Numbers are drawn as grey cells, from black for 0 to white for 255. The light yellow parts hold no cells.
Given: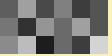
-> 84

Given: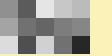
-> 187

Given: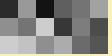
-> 162

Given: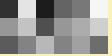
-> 246

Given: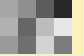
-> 39

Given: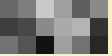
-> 138
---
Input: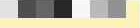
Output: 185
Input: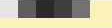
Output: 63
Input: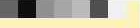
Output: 79
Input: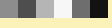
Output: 110
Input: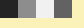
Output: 241
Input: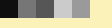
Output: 203
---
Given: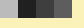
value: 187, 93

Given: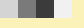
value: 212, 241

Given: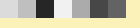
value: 219, 99

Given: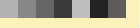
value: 179, 93

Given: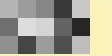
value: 180, 189

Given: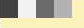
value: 67, 179

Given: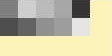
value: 127, 228

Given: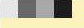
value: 230, 29
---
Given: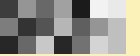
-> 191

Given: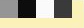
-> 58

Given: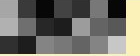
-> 199

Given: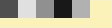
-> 177

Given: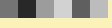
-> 188

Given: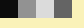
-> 100

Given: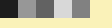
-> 129

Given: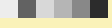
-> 44

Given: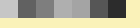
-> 44
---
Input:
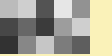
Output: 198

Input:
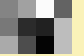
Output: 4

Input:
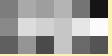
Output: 74

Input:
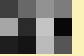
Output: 186

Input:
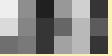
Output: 53

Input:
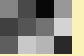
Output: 181

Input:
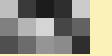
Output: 149
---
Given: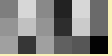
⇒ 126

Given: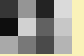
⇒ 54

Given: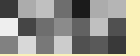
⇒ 57

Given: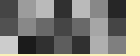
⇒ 69

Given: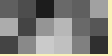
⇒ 95

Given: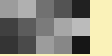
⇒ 156

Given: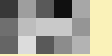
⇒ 56

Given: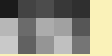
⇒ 27

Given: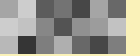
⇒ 165

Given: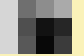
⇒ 214
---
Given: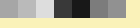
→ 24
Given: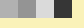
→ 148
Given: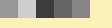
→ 60
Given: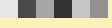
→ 50
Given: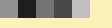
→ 116
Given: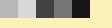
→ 66
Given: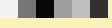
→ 158
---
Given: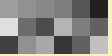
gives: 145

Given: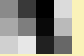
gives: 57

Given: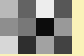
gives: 99

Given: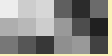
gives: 205

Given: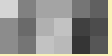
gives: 129

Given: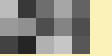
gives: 56

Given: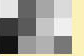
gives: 99

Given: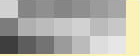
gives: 133

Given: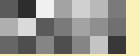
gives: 45

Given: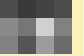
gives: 57
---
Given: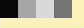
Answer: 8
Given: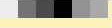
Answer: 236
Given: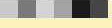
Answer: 202
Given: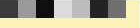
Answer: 58
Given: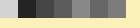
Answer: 211
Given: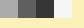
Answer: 170
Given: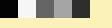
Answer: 4
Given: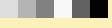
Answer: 221
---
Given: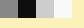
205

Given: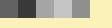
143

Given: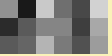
62

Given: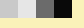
201

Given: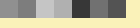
113

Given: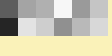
144

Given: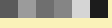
111

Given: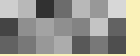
78

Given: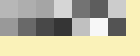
83

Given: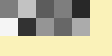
92
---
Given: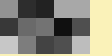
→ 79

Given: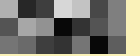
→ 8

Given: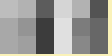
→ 136

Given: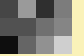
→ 145

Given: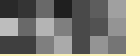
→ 148

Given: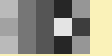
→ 38
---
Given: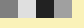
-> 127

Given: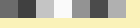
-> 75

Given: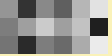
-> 42

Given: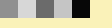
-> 107

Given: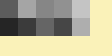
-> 59

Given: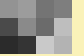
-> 52
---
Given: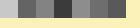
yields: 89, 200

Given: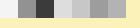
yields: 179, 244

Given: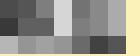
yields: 171, 182

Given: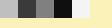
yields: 244, 191

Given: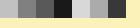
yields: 56, 193

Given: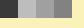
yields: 130, 58

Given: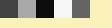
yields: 100, 66

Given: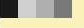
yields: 121, 25

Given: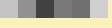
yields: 207, 195
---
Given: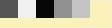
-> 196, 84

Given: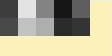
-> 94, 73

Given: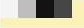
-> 70, 244

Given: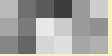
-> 205, 133

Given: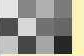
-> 123, 197

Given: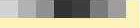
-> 157, 210

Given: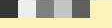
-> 95, 55

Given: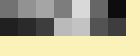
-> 13, 32

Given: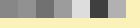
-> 177, 135

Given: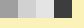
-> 61, 159
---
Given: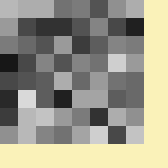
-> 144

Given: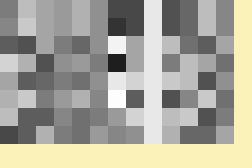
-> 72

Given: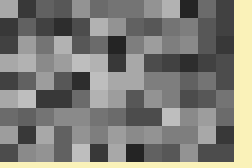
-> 76

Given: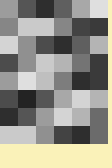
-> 202

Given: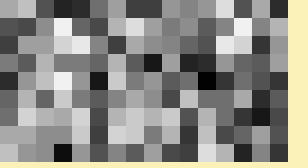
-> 192

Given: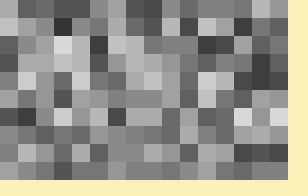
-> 161
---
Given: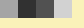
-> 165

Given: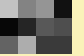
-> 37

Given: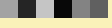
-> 96

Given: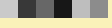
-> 103

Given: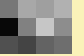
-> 80

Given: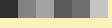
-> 111

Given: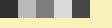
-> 124

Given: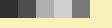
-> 121
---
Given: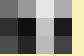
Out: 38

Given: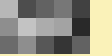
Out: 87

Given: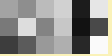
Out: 175

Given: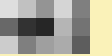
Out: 159

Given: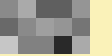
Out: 129

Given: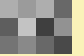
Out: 137

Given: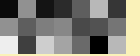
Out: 106
